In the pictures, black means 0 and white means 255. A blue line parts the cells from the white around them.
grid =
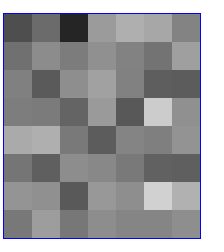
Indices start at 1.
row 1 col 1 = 78
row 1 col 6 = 167
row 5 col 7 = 147
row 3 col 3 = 142
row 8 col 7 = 142
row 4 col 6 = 204
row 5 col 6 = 127
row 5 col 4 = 92
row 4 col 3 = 100
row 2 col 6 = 115
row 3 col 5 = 129
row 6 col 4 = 136
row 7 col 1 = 148
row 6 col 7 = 95
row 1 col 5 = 175
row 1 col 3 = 37
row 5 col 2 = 175

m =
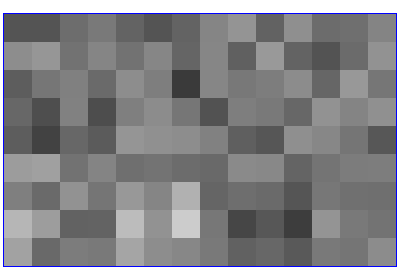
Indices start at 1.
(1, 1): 84
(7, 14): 111
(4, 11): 103
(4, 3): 129
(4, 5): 127
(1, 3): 109
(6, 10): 136
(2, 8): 134
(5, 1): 93
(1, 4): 121
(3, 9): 120
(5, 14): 87
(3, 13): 152
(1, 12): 108
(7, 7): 177
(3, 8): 134
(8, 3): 98
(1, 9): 148
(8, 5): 188
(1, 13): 111
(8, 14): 115
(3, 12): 102
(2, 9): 96
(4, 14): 144
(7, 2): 106
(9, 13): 117
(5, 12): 135
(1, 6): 84
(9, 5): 165
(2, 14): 146
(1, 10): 98
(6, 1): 156
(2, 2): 150
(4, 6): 140

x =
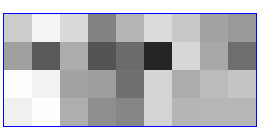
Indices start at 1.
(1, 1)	204
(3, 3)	162
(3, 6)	213
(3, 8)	187
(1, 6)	219
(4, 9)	183
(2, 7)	215
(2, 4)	84
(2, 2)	89
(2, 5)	107
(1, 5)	181
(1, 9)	153

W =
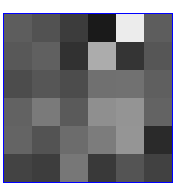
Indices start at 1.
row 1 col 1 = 93
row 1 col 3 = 60
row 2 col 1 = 88
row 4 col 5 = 148
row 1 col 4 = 26
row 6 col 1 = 67
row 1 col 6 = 93
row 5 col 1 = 100

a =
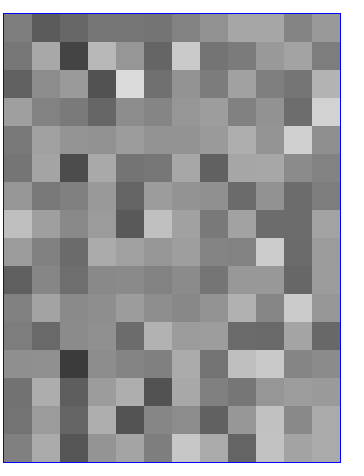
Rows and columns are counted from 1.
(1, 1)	126
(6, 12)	130
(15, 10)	193
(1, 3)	103
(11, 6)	142
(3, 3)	154
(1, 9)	166
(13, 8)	115
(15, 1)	115
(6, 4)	169
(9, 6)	150
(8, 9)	162
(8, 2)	159
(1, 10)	166
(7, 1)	150
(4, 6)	133
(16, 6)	126
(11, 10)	134
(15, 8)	97
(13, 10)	201
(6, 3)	76
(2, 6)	101
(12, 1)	125
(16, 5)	164
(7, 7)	147
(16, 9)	100
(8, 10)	108
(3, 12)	179
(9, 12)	155
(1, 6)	116
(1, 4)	118
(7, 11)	108
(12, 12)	104
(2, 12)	125
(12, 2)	105
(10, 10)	152
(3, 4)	82

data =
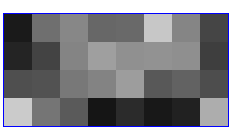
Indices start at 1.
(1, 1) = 26
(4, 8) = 173
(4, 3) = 90
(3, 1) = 79
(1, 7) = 133
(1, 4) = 103
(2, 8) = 62
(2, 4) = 159
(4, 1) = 203
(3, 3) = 120
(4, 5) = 43

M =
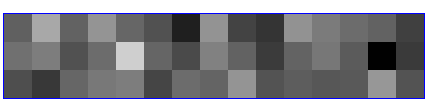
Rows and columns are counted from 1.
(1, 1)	96
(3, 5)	125
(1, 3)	98
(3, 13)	89
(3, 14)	151
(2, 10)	59
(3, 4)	120
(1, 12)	123
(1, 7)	31
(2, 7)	74
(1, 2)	168
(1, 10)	52
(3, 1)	78
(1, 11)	146
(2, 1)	112

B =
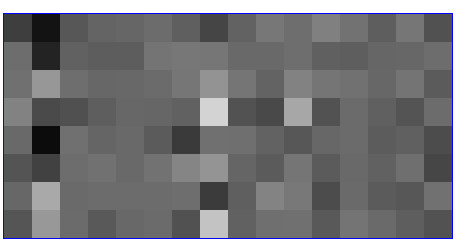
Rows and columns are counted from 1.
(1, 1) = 62
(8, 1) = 85
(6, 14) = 97
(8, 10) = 111
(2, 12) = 96
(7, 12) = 76
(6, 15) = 111
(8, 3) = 107
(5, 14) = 92
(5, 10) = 98
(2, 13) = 94
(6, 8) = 148
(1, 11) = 110
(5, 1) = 105
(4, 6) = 102
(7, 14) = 91
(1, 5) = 102
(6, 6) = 114
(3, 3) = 110
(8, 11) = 112
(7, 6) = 108
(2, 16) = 109
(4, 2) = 74
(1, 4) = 100
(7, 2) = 169
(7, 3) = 106
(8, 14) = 106
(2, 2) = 35
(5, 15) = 96
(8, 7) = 81
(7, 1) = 103
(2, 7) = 119
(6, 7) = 133
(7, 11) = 120

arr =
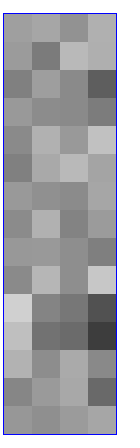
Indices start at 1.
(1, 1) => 159
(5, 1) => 138
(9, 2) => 153
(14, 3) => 168
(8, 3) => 131
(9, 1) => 152
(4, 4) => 124
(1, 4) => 176
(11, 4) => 81
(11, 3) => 119
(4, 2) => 140
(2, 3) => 185
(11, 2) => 132
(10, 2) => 182
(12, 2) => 114
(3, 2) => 158
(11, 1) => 208
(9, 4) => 127
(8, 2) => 177
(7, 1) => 153
